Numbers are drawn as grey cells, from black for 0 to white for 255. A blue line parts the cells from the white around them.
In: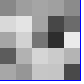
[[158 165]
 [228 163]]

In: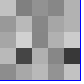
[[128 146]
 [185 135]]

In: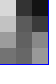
[[51 19]
 [91 58]]

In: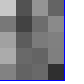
[[ 82 148]
 [ 66 109]]

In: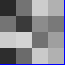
[[115 205]
 [ 58 140]]

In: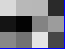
[[184 183]
 [  3 131]]

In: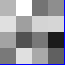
[[255 116]
 [159 212]]

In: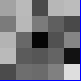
[[186  74]
 [184 123]]

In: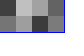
[[192 162]
 [158  60]]
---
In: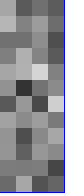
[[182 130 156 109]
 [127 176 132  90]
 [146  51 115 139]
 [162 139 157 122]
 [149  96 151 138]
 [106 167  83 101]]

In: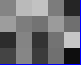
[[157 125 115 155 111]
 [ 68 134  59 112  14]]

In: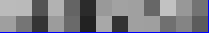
[[159 117  52 156 106  34 168  51 160 159 112 132  92]]

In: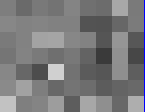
[[135 130 132 129 129  83  82 103 123]
 [117 131 122 111 120  99  58 144  71]
 [138 162 126 104 116 109  92 100 105]]

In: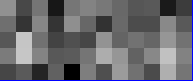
[[111  52 135  52 143 103  50 105  76  76 137  89]
 [123 198 132  88  91 117 173 150  98 136 193 130]]

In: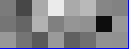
[[117 101 178 128 149 145  13 152]]
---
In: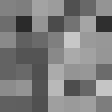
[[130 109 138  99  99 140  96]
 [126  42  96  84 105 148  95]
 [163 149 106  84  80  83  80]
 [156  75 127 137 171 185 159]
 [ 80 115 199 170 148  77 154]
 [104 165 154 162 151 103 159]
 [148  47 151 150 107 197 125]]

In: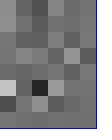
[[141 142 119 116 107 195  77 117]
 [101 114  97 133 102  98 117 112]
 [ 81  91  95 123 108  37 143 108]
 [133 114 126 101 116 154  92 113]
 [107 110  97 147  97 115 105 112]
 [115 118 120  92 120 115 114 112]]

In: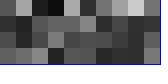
[[ 85  49  76  96]
 [165  36  39 109]
 [ 29  86  73 134]
 [ 12  99 123  36]
 [171  98  69  86]
 [ 49 133  78  83]
 [115  45  76  41]
 [161  71  59  49]
 [203  48  46  46]
 [115  53  94 120]]

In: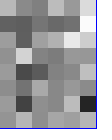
[[184  97 157 145 155 141 155 148]
 [138  94  95 211  74 115  66 182]
 [128 117 160 131  91 169 143 142]
 [188 105 177 124 130 136 136 166]
 [153 113 233 152 137 152 188 159]
 [219 251 205 151 191 139  36 182]]

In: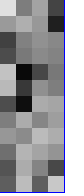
[[224 154  65  76 194 185  77 126 151 111  84  94]
 [125 175 129 121   9  56  14 172 139 180 172 188]
 [163 152 145 138  71 144 171 134 187 164 132  94]
 [ 68  31 136 131 120 126 165 158 173 148  72 200]]

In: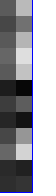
[[ 91  71  89 102  90  29  61  38  71 103  42  46]
 [186 113 181 222 194   7  93  19 150 211  33  52]]

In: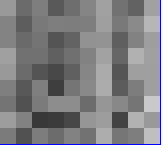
[[153 131 131 160 153 127 116 157 123]
 [107  93 106 113 107  88  81 130  81]
 [126 121 116 113  84 127 123  56 125]
 [ 89 126  84  96  72  62 141  59 108]
 [110 125  99 112  96 117 141  71 130]
 [133 126 146 130 134 137 108 150 114]
 [161 159 147 162 171 172 150 157 173]
 [114 121  95 102  85  92 136  67 118]
 [ 98 138 130 177 159 125 117 178 126]
 [161 182 158 160 159 159 201 153 191]]

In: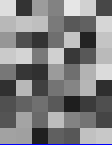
[[222 184 150 202 119  48  80  84 162]
 [ 51 196  79 212  54 184  98 164 160]
 [156 191  51 121  48  64 112 106  31]
 [130 122 111 208 155 116  89 189  96]
 [230  88 197  56 111 133  30 131  87]
 [209  97  35  88 179 182  59 116 193]
 [ 71 214 196 186 219  46  79  69 200]]

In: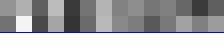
[[148 114]
 [176 244]
 [ 95  73]
 [188 165]
 [ 58  52]
 [116 107]
 [180 185]
 [130 137]
 [142 125]
 [118  89]
 [128 121]
 [103 162]
 [ 59 128]
 [ 95 156]]
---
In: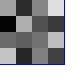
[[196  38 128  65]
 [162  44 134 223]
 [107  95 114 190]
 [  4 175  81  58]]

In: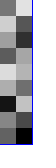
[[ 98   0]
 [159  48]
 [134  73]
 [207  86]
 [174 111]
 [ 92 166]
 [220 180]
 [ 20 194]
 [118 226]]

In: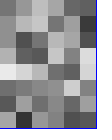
[[166  51 151 130  80  88]
 [144  80 117 184 166  80]
 [178  96  88 198 130 220]
 [111 123 136 144 206 130]
 [117 151 190 166 103  96]
 [ 88 159 111 136 103 159]
 [144 184 198 117 159  58]
 [234 213 184 111  96 213]]

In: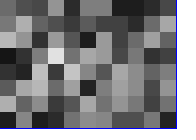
[[ 50  35 190  58 196 134  85 167 140  99 126]
 [ 21  50 126 225 114 167 154  72 120  50  65]
 [107  79  72 148  43 126 126  29  29  43  72]
 [175  99 140  58  85 167 114 148 120  65 114]
 [ 29 134  29  43 114 140 134  79  79 120  35]
 [183 148  50 154  85  29 154  65 107 160  99]
 [ 91 167 183 107 160  35 126 160 140  72 148]
 [120 175  99  79  58  91  65  65  43 107 167]]

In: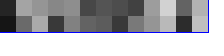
[[ 21 106 170  57 129  99  92  57 121 149 185  44 191]
 [ 37 164 149 135 142  71  84  77  65 157 210  99 178]]

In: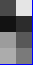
[[ 18  44]
 [156  88]
 [172 122]
 [ 73 229]]
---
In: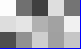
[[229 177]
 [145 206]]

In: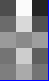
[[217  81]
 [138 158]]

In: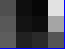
[[19 13]
 [33 42]]

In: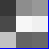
[[247 240]
 [100 105]]

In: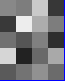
[[237 173]
 [ 85 128]]

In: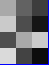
[[ 77  21]
 [169 203]]
